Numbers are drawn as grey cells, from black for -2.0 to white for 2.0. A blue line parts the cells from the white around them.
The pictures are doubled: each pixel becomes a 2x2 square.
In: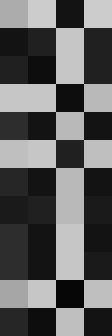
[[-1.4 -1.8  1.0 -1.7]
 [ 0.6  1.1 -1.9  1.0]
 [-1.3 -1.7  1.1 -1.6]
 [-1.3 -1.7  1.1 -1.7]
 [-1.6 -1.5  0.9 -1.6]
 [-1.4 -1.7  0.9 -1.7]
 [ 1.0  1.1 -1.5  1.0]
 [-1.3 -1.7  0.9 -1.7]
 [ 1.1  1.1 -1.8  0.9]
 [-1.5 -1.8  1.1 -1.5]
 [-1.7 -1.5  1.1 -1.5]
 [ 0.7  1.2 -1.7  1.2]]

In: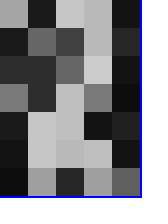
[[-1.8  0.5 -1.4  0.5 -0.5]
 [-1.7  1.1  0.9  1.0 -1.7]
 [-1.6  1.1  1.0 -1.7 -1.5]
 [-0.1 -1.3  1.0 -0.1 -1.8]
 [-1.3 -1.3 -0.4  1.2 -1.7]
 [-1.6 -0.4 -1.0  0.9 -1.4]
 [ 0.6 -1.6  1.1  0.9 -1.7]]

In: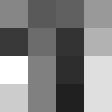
[[ 1.2  0.0 -1.5  1.5]
 [ 2.0  0.0 -1.3  1.5]
 [-1.1 -0.3 -1.2  0.8]
 [ 0.1 -0.6 -0.5  0.4]]

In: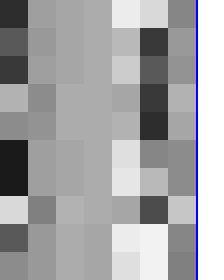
[[ 0.2  0.4  0.7  0.6  1.5  1.8  0.0]
 [-0.6  0.4  0.7  0.6  1.7  1.8  0.1]
 [ 1.4  0.0  0.8  0.7  0.6 -0.8  1.1]
 [-1.6  0.5  0.6  0.7  1.6  0.9  0.2]
 [-1.6  0.5  0.6  0.7  1.5  0.1  0.2]
 [ 0.2  0.3  0.7  0.7  0.8 -1.3  0.6]
 [ 0.8  0.2  0.7  0.7  0.6 -1.1  0.8]
 [-1.1  0.5  0.6  0.7  1.2 -0.6  0.3]
 [-0.6  0.4  0.6  0.7  0.9 -1.1  0.4]
 [-1.3  0.5  0.6  0.7  1.7  1.4  0.1]]

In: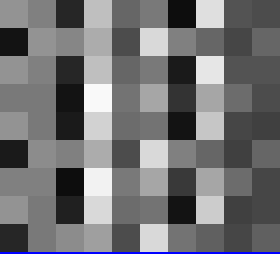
[[-1.4 -0.1  0.2  0.5 -0.8  1.4 -0.2 -0.5 -0.9 -0.5]
 [ 0.3 -0.1 -1.5  1.4 -0.3 -0.2 -1.7  1.2 -1.0 -0.9]
 [ 0.0  0.0 -1.8  1.8 -0.1  0.6 -1.1  0.6 -0.3 -0.9]
 [-1.6  0.2  0.0  0.7 -0.8  1.4  0.0 -0.4 -1.0 -0.4]
 [ 0.3 -0.1 -1.6  1.3 -0.3 -0.2 -1.7  1.1 -0.9 -1.0]
 [-0.1 -0.1 -1.7  1.9 -0.2  0.6 -1.2  0.6 -0.3 -0.8]
 [ 0.3  0.0 -1.4  1.0 -0.4 -0.1 -1.6  1.6 -0.7 -0.7]
 [-1.7  0.3  0.1  0.7 -0.8  1.4  0.0 -0.4 -0.9 -0.4]
 [ 0.3  0.0 -1.4  1.0 -0.4 -0.1 -1.8  1.5 -0.7 -0.8]]

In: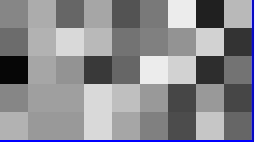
[[ 0.8  0.4  0.4  1.4  0.6  0.0 -0.8  1.1 -0.4]
 [ 0.1  0.5  0.5  1.4  1.0  0.4 -0.9  0.4 -0.9]
 [-1.9  0.6  0.3 -1.1 -0.4  1.7  1.3 -1.3 -0.2]
 [-0.3  0.8  1.4  0.9 -0.2  0.0  0.3  1.3 -1.2]
 [ 0.1  0.7 -0.4  0.6 -0.7 -0.1  1.7 -1.5  0.9]]

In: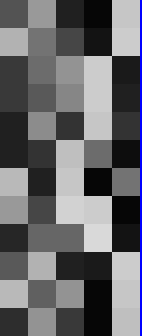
[[-1.3  0.3 -1.1 -1.9  1.0]
 [ 0.9 -0.5  0.3 -1.9  1.1]
 [-0.6  0.8 -1.5 -1.6  1.2]
 [-1.4 -0.4 -0.4  1.4 -1.7]
 [ 0.4 -0.9  1.3  1.2 -1.9]
 [ 0.9 -1.5  1.1 -1.9 -0.2]
 [-1.5 -1.2  1.0 -0.3 -1.8]
 [-1.5  0.2 -1.2  1.1 -1.2]
 [-1.1 -0.6  0.1  1.2 -1.5]
 [-1.1 -0.3  0.3  1.2 -1.6]
 [ 0.8 -0.2 -0.9 -1.7  1.2]
 [-0.7  0.4 -1.5 -1.9  1.1]]

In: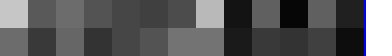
[[-0.3 -1.1 -0.4 -1.2 -0.9 -0.7 -0.2 -0.2 -1.6 -1.1 -1.2 -1.0 -1.8]
 [ 1.1 -0.6 -0.3 -0.7 -0.9 -1.0 -0.8  0.9 -1.7 -0.5 -1.9 -0.5 -1.5]]
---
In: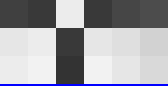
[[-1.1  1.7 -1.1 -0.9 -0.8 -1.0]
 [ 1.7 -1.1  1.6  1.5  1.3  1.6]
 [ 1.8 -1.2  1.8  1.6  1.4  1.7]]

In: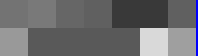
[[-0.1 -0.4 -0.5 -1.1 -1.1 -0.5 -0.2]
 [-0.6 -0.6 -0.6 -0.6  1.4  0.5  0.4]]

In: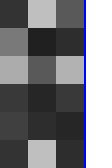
[[ 1.0 -0.6 -1.2]
 [-1.5 -1.3 -0.1]
 [-0.6  0.8  0.7]
 [-1.4 -1.1 -1.1]
 [-1.3 -1.4 -1.0]
 [ 1.0 -1.3 -1.2]]

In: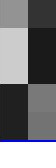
[[-1.2  0.3]
 [-1.6  1.2]
 [-1.6  1.2]
 [-0.1 -1.5]
 [-0.2 -1.5]]

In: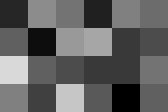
[[ 0.2 -0.2 -1.5  0.0 -0.3 -1.4]
 [-1.8  0.4  0.6 -1.1 -0.8 -0.5]
 [-0.5 -0.8 -1.1 -1.1 -0.2  1.4]
 [-1.0  1.1 -0.6 -2.0 -0.5  0.0]]

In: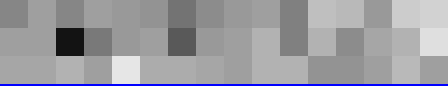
[[ 0.5  0.1  0.5  0.4  0.3 -0.2  0.2  0.4  0.5  0.0  1.0  0.9  0.4  1.2
   1.3  0.1]
 [ 0.5 -1.7 -0.1  0.4  0.5 -0.6  0.4  0.5  0.8  0.0  0.8  0.2  0.6  0.8
   1.5  0.5]
 [ 0.6  0.8  0.5  1.6  0.7  0.7  0.6  0.5  0.8  0.8  0.3  0.3  0.5  0.9
   0.5  0.6]]
